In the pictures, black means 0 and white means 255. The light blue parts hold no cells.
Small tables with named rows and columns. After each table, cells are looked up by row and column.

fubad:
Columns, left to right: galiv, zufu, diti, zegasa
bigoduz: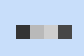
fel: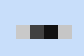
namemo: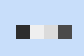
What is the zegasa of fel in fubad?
198
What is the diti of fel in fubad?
17
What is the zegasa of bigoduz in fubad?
71
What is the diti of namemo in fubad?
219
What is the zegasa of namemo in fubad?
74
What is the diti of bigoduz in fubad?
206
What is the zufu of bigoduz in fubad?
185
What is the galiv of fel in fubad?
201
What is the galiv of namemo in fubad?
45
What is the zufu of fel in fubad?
65
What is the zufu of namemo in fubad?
239
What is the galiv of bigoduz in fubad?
52

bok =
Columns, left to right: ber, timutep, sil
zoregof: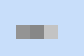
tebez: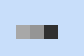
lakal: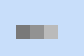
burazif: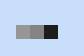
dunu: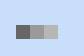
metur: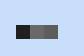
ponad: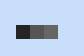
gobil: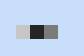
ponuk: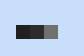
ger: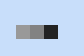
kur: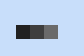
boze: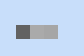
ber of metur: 32
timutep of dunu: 154
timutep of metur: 105
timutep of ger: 130
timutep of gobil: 37
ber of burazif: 150
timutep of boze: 170
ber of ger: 153
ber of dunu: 102
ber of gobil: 198

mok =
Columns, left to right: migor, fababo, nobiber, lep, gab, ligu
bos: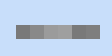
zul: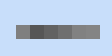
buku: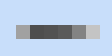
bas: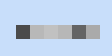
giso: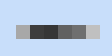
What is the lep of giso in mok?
97
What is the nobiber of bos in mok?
155
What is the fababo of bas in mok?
184
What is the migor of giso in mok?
168
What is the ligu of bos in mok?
126
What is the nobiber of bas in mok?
193
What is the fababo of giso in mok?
61
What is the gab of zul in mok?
129
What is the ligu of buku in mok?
196
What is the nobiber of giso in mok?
54
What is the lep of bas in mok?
183
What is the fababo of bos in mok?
137
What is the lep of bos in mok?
159
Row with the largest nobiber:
bas

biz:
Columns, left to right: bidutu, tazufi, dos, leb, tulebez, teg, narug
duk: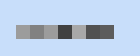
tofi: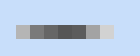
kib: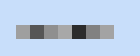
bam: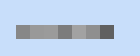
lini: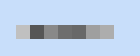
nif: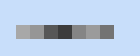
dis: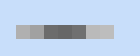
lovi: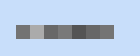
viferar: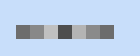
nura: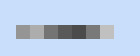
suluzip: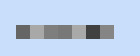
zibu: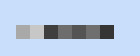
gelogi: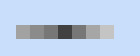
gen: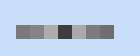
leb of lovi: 121
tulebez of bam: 162
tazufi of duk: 129
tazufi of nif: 150
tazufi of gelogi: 139
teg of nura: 121
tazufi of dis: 161
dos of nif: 87
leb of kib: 168
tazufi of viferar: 136
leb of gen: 61
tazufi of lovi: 171
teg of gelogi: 166
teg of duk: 81
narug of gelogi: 196
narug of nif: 115
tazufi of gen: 132

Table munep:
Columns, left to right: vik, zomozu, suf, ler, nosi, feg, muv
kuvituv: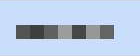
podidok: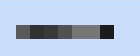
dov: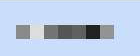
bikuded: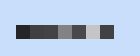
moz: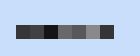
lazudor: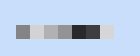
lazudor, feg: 62
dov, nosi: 96
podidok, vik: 89
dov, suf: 116
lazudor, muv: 214
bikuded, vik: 38
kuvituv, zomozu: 64
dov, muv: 147

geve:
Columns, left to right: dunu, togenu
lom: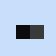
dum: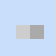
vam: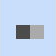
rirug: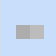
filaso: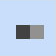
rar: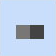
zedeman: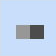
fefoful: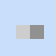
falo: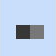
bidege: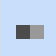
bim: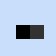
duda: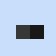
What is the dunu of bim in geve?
1
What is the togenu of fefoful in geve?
145
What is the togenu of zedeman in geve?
76
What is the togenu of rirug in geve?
188
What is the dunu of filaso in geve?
66
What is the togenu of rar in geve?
67
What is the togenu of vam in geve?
170
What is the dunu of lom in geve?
12

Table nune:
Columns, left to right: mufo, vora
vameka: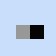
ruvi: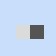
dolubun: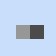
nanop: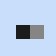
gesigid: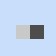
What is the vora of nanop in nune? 133
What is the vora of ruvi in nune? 84
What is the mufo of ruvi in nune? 219
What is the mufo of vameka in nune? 152
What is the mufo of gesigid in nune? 201
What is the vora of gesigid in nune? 77
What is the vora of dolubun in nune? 75
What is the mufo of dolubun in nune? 151
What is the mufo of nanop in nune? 28
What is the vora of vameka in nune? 5
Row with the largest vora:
nanop

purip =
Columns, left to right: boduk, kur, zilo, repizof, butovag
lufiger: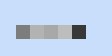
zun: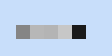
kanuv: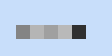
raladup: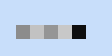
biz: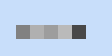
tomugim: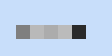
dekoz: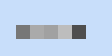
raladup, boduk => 140
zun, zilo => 180
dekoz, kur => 170
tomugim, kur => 185
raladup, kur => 194
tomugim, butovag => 42
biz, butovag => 72
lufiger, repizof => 189
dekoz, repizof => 189
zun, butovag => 26
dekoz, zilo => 161
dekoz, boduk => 119
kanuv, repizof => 185
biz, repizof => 186
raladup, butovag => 14
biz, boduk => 129
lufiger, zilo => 168

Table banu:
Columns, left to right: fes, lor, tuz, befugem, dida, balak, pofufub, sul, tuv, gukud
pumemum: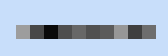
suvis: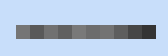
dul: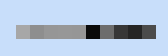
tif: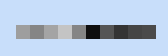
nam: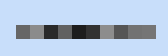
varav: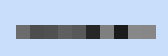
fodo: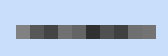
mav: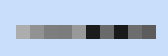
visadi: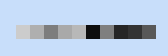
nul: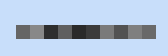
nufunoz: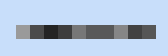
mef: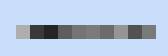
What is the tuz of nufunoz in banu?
36
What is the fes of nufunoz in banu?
154
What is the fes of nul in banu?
101
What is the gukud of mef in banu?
121
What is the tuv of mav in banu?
109
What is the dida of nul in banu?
42
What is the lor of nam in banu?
139
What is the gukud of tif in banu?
74
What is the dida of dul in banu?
150
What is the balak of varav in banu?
39
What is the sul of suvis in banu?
94
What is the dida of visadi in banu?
184
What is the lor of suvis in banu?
89
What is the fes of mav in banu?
173
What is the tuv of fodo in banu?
111
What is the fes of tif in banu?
158
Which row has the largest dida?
visadi

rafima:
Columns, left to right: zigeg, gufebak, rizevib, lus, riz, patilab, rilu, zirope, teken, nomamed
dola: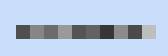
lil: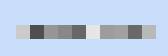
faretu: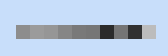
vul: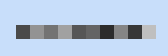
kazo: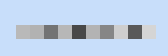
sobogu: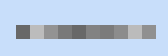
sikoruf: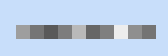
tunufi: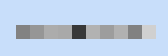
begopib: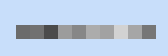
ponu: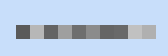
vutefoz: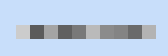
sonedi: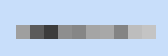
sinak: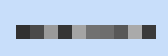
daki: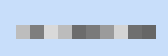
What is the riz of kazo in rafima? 72
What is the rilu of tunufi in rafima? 157
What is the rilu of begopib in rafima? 162
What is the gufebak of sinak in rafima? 74
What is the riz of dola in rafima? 84
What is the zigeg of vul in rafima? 74
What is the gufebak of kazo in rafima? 178
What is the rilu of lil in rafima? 156
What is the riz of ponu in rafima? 110
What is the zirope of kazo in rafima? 206

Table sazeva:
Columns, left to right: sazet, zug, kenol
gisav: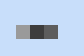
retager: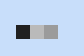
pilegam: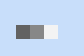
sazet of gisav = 154
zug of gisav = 61
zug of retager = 186
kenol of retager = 155
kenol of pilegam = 243
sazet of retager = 32
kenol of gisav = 93
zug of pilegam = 135
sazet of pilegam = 98
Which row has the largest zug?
retager

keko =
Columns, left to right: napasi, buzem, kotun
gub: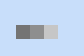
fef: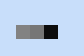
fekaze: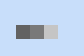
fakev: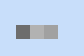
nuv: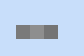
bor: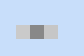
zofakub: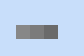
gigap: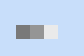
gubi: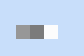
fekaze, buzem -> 121
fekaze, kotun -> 197
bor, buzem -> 136
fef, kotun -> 12
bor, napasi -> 202
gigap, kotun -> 234
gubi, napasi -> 151
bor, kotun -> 198
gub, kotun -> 198
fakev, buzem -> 178
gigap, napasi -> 121
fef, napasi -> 130
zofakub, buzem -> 123

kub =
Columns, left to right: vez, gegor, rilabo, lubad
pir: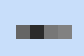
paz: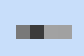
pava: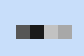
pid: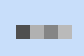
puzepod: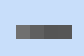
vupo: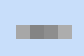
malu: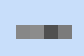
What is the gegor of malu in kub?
140
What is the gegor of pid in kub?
177
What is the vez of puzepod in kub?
112
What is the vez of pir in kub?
101
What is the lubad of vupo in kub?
173
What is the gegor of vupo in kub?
132
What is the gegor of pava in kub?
26
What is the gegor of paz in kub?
59
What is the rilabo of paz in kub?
162

